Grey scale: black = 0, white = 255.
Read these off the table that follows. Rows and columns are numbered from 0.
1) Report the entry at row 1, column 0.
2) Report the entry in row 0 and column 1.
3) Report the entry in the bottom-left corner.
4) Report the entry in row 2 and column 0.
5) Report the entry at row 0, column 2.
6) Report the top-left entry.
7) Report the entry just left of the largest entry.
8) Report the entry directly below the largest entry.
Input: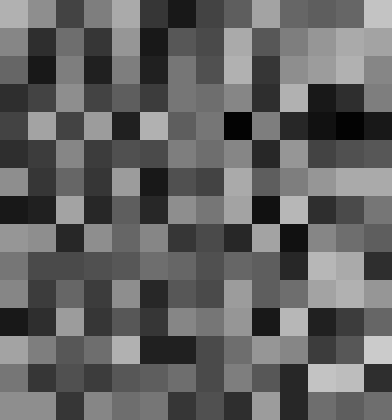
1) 134
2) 142
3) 142
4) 102
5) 67
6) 177
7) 87
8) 46

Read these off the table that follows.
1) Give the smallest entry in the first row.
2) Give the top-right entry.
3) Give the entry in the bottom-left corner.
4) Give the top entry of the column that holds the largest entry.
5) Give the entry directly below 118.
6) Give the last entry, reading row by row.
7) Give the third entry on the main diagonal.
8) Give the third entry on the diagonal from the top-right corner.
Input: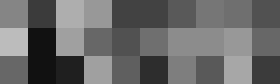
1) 59
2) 81
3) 103
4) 133
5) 140
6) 59
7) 31
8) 89

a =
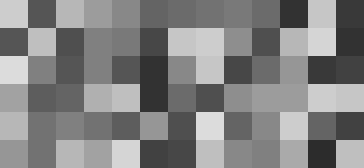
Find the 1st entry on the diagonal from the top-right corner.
57
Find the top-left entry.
205
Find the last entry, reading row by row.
191
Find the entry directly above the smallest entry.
100
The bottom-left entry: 150
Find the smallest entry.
44
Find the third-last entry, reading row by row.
170
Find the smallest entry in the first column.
85
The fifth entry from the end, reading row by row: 136
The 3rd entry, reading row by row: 183
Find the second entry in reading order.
85
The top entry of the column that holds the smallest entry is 198
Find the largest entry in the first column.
220
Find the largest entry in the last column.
198
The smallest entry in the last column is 50
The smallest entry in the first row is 50

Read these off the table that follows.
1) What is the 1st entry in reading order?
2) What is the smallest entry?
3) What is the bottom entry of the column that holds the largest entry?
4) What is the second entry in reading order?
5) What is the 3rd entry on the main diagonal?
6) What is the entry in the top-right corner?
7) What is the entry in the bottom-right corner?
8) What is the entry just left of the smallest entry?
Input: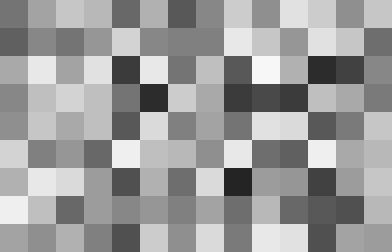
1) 116
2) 36
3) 232
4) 163
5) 163
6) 198
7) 156
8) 218

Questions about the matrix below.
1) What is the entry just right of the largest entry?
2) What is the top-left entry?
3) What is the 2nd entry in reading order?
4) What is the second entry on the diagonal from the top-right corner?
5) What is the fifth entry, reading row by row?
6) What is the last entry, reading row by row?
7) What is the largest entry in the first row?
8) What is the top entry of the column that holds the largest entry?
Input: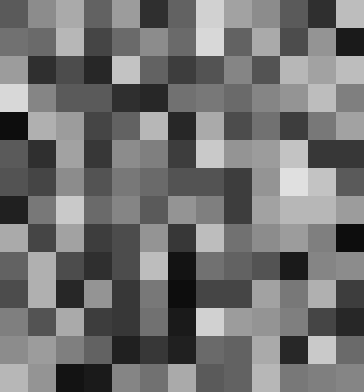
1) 195
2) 90
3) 140
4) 148
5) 156
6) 133
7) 209
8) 90

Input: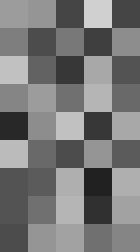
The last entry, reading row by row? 133
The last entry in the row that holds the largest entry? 69
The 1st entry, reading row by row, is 156
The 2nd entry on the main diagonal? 76
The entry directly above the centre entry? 112
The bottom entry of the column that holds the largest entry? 112
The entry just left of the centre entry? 141
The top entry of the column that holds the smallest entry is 208
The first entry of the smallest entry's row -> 83
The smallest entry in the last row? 76
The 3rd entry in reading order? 69
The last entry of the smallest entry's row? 175
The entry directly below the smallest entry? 48

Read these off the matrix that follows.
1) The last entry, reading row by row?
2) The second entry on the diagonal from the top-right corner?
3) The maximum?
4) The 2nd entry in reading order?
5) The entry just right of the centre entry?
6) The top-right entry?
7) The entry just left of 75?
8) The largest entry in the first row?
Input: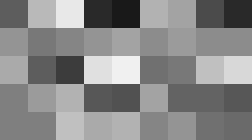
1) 106
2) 140
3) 240
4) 185
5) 112
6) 41
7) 163
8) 232
